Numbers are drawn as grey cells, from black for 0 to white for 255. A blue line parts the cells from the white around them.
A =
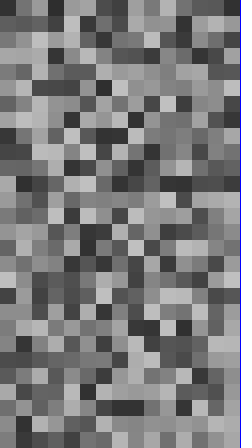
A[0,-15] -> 50
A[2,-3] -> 139
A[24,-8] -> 159
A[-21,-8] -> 184
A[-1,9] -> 167
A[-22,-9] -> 163
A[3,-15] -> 167
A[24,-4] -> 91
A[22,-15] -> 76
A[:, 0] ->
[50, 94, 120, 167, 123, 150, 99, 162, 55, 69, 102, 169, 154, 122, 148, 100, 140, 191, 67, 141, 124, 132, 76, 90, 169, 111, 139, 125]
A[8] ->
[55, 117, 162, 98, 191, 88, 51, 53, 187, 124, 117, 126, 105, 127, 167]
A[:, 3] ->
[46, 65, 155, 53, 112, 72, 147, 143, 98, 184, 174, 102, 159, 190, 86, 106, 130, 91, 100, 159, 123, 173, 101, 88, 99, 126, 150, 95]
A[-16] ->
[154, 113, 81, 159, 104, 132, 128, 134, 125, 156, 192, 75, 163, 170, 179]
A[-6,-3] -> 112
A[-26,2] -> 190
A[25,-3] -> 184
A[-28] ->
[50, 115, 154, 46, 154, 163, 76, 64, 159, 121, 179, 114, 90, 88, 49]
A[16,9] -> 167
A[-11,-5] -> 114
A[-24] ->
[123, 102, 179, 112, 91, 91, 175, 154, 161, 143, 127, 162, 167, 85, 87]
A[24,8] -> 153
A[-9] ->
[141, 141, 77, 159, 67, 174, 54, 128, 77, 190, 126, 115, 188, 100, 156]
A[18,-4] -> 185
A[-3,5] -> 134
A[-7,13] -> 184
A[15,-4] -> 187
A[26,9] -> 145
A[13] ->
[122, 97, 108, 190, 59, 188, 143, 71, 188, 150, 145, 158, 78, 128, 165]
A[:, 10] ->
[179, 147, 85, 135, 127, 131, 192, 115, 117, 113, 147, 53, 192, 145, 62, 125, 58, 114, 188, 126, 190, 85, 87, 130, 181, 151, 143, 112]
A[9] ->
[69, 71, 187, 184, 132, 191, 70, 179, 116, 52, 113, 134, 72, 129, 114]

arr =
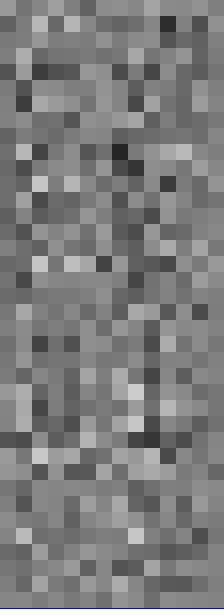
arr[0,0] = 153
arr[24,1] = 173
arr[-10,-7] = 163
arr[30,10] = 127
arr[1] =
[97, 124, 183, 104, 181, 135, 109, 100, 110, 134, 45, 129, 79, 145]
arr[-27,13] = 148
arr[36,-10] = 111
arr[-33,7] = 132
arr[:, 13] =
[127, 145, 128, 123, 116, 127, 132, 120, 134, 126, 135, 148, 116, 132, 136, 120, 153, 138, 126, 125, 130, 119, 129, 131, 118, 118, 113, 133, 135, 103, 137, 132, 123, 118, 131, 131, 127, 131]
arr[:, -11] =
[159, 104, 125, 116, 80, 138, 154, 113, 107, 120, 138, 125, 107, 103, 131, 144, 117, 134, 121, 116, 126, 111, 117, 122, 126, 125, 104, 93, 156, 146, 133, 132, 134, 115, 110, 136, 122, 135]
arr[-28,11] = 119
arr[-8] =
[118, 103, 136, 133, 136, 133, 124, 128, 95, 112, 127, 126, 141, 137]
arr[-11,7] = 123
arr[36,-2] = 110
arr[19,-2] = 75
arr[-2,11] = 88
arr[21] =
[112, 138, 67, 111, 80, 143, 140, 112, 123, 75, 172, 115, 139, 119]
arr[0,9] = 164
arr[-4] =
[106, 98, 156, 110, 129, 150, 138, 131, 111, 108, 86, 94, 104, 131]
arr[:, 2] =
[134, 183, 150, 104, 61, 140, 168, 110, 116, 68, 123, 197, 74, 92, 148, 97, 197, 143, 116, 129, 117, 67, 111, 134, 100, 71, 92, 140, 200, 84, 136, 136, 119, 110, 156, 128, 163, 124]
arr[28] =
[154, 119, 200, 156, 167, 103, 113, 163, 152, 181, 74, 136, 117, 135]
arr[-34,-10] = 86
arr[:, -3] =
[137, 129, 105, 148, 104, 105, 102, 102, 117, 185, 119, 123, 132, 121, 106, 126, 143, 107, 114, 142, 136, 115, 131, 93, 137, 147, 121, 76, 136, 122, 126, 92, 104, 132, 94, 141, 88, 135]
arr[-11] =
[83, 76, 140, 93, 110, 179, 139, 123, 68, 54, 98, 76, 114, 133]
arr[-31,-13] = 140
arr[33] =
[132, 186, 110, 115, 108, 119, 126, 124, 198, 128, 111, 132, 78, 118]
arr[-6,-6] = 145
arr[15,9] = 140
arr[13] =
[95, 131, 92, 103, 111, 149, 126, 97, 104, 75, 147, 121, 126, 132]
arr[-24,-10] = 146
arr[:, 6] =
[140, 109, 145, 113, 143, 147, 150, 139, 133, 111, 149, 108, 140, 126, 154, 143, 67, 136, 143, 130, 109, 140, 119, 126, 117, 123, 118, 139, 113, 164, 124, 133, 143, 126, 138, 135, 135, 112]
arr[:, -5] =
[164, 134, 141, 117, 70, 129, 162, 95, 108, 146, 142, 138, 113, 75, 151, 140, 88, 114, 115, 154, 91, 75, 102, 69, 101, 112, 73, 54, 181, 169, 112, 86, 114, 128, 108, 164, 103, 110]
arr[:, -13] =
[116, 124, 125, 173, 155, 83, 61, 140, 124, 183, 76, 99, 160, 131, 82, 110, 109, 72, 103, 167, 139, 138, 149, 101, 173, 169, 173, 76, 119, 142, 103, 84, 123, 186, 98, 112, 103, 135]

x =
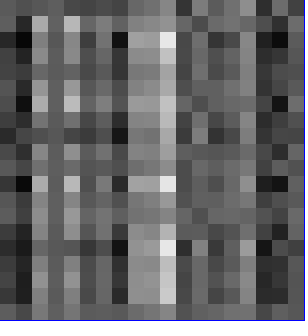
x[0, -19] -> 90
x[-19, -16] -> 97
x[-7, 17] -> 67
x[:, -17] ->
[87, 170, 127, 138, 103, 149, 172, 115, 79, 134, 112, 171, 132, 141, 132, 102, 127, 145, 128, 120]
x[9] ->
[73, 47, 134, 92, 143, 91, 113, 73, 131, 128, 158, 94, 88, 85, 90, 106, 72, 45, 101]
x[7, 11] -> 67
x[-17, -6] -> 79
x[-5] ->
[44, 26, 102, 88, 85, 55, 77, 19, 146, 154, 231, 46, 129, 57, 95, 155, 21, 76, 64]
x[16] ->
[60, 37, 127, 91, 128, 75, 102, 48, 139, 137, 189, 74, 104, 72, 90, 127, 47, 49, 87]
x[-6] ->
[60, 35, 132, 90, 142, 85, 113, 57, 140, 134, 179, 91, 92, 72, 83, 111, 65, 34, 99]
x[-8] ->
[86, 59, 132, 95, 133, 88, 100, 80, 118, 127, 152, 81, 96, 95, 108, 119, 63, 79, 89]
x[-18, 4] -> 135
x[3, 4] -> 137
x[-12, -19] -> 42
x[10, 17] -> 93
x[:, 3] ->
[94, 97, 87, 92, 91, 95, 95, 90, 87, 92, 94, 92, 95, 95, 90, 88, 91, 93, 90, 95]
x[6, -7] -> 78
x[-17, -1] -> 86
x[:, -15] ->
[72, 183, 135, 137, 98, 152, 187, 112, 69, 143, 106, 184, 133, 152, 142, 85, 128, 146, 127, 117]
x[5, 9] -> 139
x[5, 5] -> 87
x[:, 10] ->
[134, 146, 231, 193, 163, 169, 193, 185, 168, 158, 140, 229, 152, 132, 179, 231, 189, 197, 202, 133]
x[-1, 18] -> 87
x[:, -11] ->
[103, 129, 160, 139, 120, 130, 154, 132, 119, 131, 110, 162, 118, 114, 140, 146, 139, 142, 143, 107]
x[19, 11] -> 82
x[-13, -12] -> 45
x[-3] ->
[68, 30, 145, 93, 146, 77, 103, 55, 142, 147, 197, 69, 104, 82, 105, 137, 39, 55, 84]
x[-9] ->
[54, 9, 171, 92, 184, 79, 121, 42, 162, 160, 229, 76, 94, 78, 104, 143, 30, 19, 96]

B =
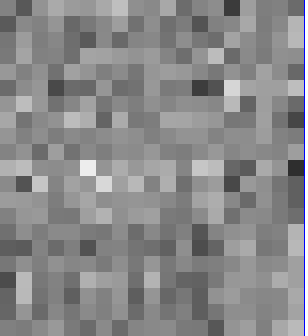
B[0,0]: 130
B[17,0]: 76
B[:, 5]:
[151, 121, 90, 164, 148, 104, 162, 174, 131, 137, 237, 150, 166, 159, 123, 82, 137, 176, 145, 138, 107]
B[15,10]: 97
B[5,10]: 122
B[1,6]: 136
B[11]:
[138, 83, 197, 132, 162, 150, 216, 160, 184, 130, 175, 111, 144, 156, 72, 153, 143, 116, 96]
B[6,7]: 137
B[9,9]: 151
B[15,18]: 184
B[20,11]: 122
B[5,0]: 107
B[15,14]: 158
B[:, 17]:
[129, 136, 148, 144, 140, 159, 135, 115, 130, 132, 148, 116, 122, 122, 130, 124, 140, 172, 136, 136, 168]
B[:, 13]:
[141, 129, 109, 188, 120, 82, 135, 151, 131, 152, 188, 156, 173, 170, 132, 100, 127, 121, 146, 118, 87]
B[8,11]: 147
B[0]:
[130, 88, 147, 170, 155, 151, 169, 191, 143, 137, 168, 108, 132, 141, 59, 158, 126, 129, 107]
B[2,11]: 142
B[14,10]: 115
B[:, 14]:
[59, 135, 163, 106, 146, 214, 185, 119, 142, 134, 103, 72, 136, 112, 144, 158, 136, 151, 156, 142, 148]
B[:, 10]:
[168, 111, 115, 132, 157, 122, 133, 166, 138, 129, 171, 175, 136, 122, 115, 97, 120, 118, 103, 116, 139]
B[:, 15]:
[158, 168, 140, 138, 128, 164, 99, 121, 141, 142, 91, 153, 106, 139, 148, 170, 152, 152, 139, 142, 158]
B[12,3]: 125
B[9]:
[131, 146, 107, 158, 114, 137, 126, 141, 139, 151, 129, 125, 138, 152, 134, 142, 136, 132, 158]
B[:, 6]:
[169, 136, 137, 162, 127, 150, 118, 100, 140, 126, 148, 216, 142, 178, 119, 130, 122, 159, 129, 128, 138]
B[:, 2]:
[147, 130, 126, 129, 144, 150, 152, 137, 142, 107, 142, 197, 147, 153, 125, 131, 127, 120, 115, 106, 138]
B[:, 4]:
[155, 104, 110, 111, 161, 107, 134, 188, 138, 114, 145, 162, 150, 120, 138, 127, 134, 112, 95, 118, 122]
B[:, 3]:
[170, 149, 135, 131, 113, 73, 113, 146, 125, 158, 140, 132, 125, 121, 138, 107, 145, 130, 129, 135, 153]

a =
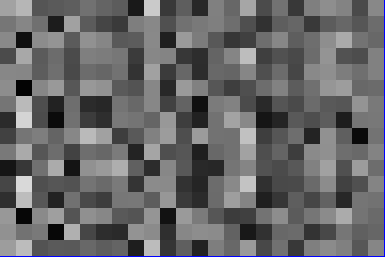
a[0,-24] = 162
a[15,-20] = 89
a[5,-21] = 153
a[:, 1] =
[182, 134, 15, 168, 134, 3, 186, 212, 117, 170, 55, 217, 189, 6, 114, 188]
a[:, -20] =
[94, 161, 91, 75, 73, 87, 110, 113, 135, 66, 20, 82, 113, 84, 176, 89]
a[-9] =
[43, 212, 76, 11, 113, 60, 46, 121, 116, 101, 152, 62, 33, 114, 163, 136, 21, 36, 89, 78, 93, 29, 118, 120]
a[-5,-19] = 116
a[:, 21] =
[131, 103, 170, 82, 125, 157, 86, 29, 95, 110, 80, 65, 39, 171, 118, 128]
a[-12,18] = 70
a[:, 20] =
[142, 92, 142, 148, 143, 150, 89, 93, 145, 144, 161, 140, 98, 139, 72, 139]
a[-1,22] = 87
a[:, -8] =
[75, 49, 110, 63, 79, 109, 41, 21, 62, 78, 82, 48, 31, 115, 49, 72]
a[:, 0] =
[162, 118, 137, 75, 135, 141, 117, 43, 65, 121, 21, 70, 47, 152, 145, 157]
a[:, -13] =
[94, 113, 154, 55, 103, 154, 99, 62, 78, 86, 88, 50, 58, 154, 135, 95]
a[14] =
[145, 114, 121, 7, 176, 70, 45, 42, 147, 139, 47, 135, 141, 139, 98, 24, 49, 104, 107, 51, 72, 118, 96, 102]
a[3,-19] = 127
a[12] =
[47, 189, 87, 34, 113, 73, 61, 119, 120, 93, 151, 58, 43, 107, 158, 132, 31, 54, 94, 70, 98, 39, 117, 114]
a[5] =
[141, 3, 135, 153, 87, 152, 146, 90, 83, 135, 40, 154, 129, 86, 62, 79, 109, 130, 92, 112, 150, 157, 104, 107]
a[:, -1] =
[136, 108, 104, 129, 129, 107, 121, 120, 115, 131, 109, 132, 114, 106, 102, 134]
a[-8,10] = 156
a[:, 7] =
[92, 58, 89, 119, 114, 90, 116, 121, 62, 123, 174, 122, 119, 89, 42, 100]
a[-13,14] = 133
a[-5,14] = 137
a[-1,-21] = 90
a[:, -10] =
[103, 110, 54, 133, 101, 62, 130, 163, 113, 113, 117, 137, 158, 60, 98, 104]
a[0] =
[162, 182, 85, 90, 94, 113, 100, 92, 25, 202, 57, 94, 40, 128, 103, 166, 75, 114, 56, 127, 142, 131, 74, 136]
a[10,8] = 96
